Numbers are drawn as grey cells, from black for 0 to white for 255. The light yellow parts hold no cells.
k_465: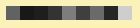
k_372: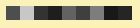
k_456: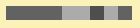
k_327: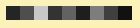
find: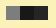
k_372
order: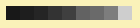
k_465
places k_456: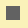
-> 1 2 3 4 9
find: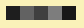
k_372
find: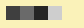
k_465
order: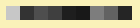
k_372

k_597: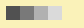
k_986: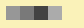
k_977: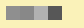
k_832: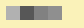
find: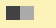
k_986
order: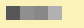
k_977
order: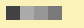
k_986
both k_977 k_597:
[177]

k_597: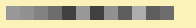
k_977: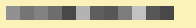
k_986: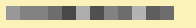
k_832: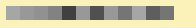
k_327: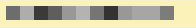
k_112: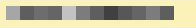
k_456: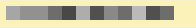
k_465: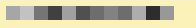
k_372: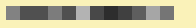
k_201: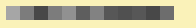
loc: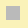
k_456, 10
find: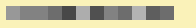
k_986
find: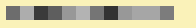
k_327
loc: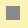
k_456, 8
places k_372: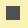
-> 2 3 5
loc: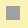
k_465, 5

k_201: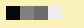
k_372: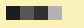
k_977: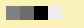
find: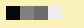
k_201
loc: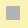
k_372, 4
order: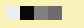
k_201

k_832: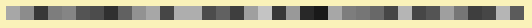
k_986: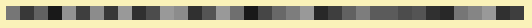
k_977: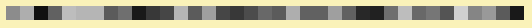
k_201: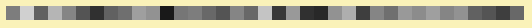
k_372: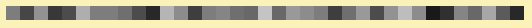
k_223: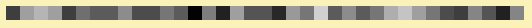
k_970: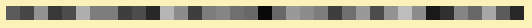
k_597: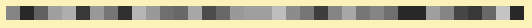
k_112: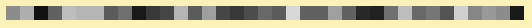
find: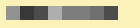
k_372
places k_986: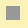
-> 9 12 16 22 35

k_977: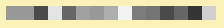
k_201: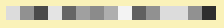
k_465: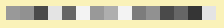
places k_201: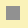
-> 2 11 14
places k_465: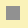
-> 2 11

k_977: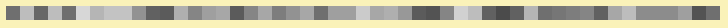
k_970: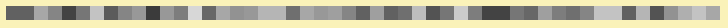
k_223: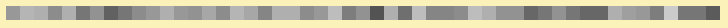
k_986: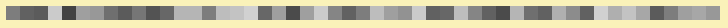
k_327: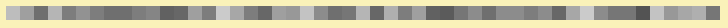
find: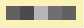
k_986
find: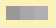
k_327
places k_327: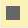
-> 13 19 27 40

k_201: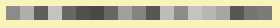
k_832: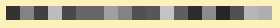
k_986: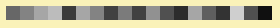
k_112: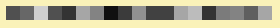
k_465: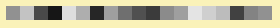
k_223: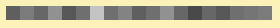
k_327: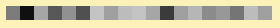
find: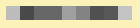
k_832
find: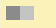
k_201
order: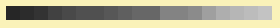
k_832
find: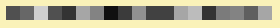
k_112
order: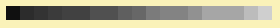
k_986

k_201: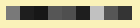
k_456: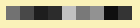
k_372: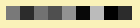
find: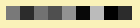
k_372
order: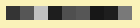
k_201
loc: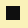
k_456, 8
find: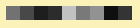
k_456

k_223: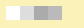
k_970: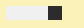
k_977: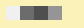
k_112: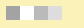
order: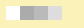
k_223
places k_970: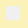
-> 1 2 3
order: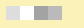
k_112

